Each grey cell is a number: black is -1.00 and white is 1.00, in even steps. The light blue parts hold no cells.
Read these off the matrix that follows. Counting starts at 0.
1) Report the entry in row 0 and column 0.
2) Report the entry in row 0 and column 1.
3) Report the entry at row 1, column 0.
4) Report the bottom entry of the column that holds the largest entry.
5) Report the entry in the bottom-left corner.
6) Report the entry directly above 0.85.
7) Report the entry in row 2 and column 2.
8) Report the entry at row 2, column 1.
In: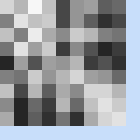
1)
0.67
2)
0.43
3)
0.00
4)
-0.26
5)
0.33
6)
0.51
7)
0.85
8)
0.00

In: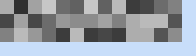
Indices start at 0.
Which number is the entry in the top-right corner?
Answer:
0.01
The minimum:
-0.62
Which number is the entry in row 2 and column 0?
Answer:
0.01
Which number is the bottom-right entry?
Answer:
0.10
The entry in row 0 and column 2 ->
0.27
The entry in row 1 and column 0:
-0.44
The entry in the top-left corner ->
0.36
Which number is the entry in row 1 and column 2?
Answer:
-0.44
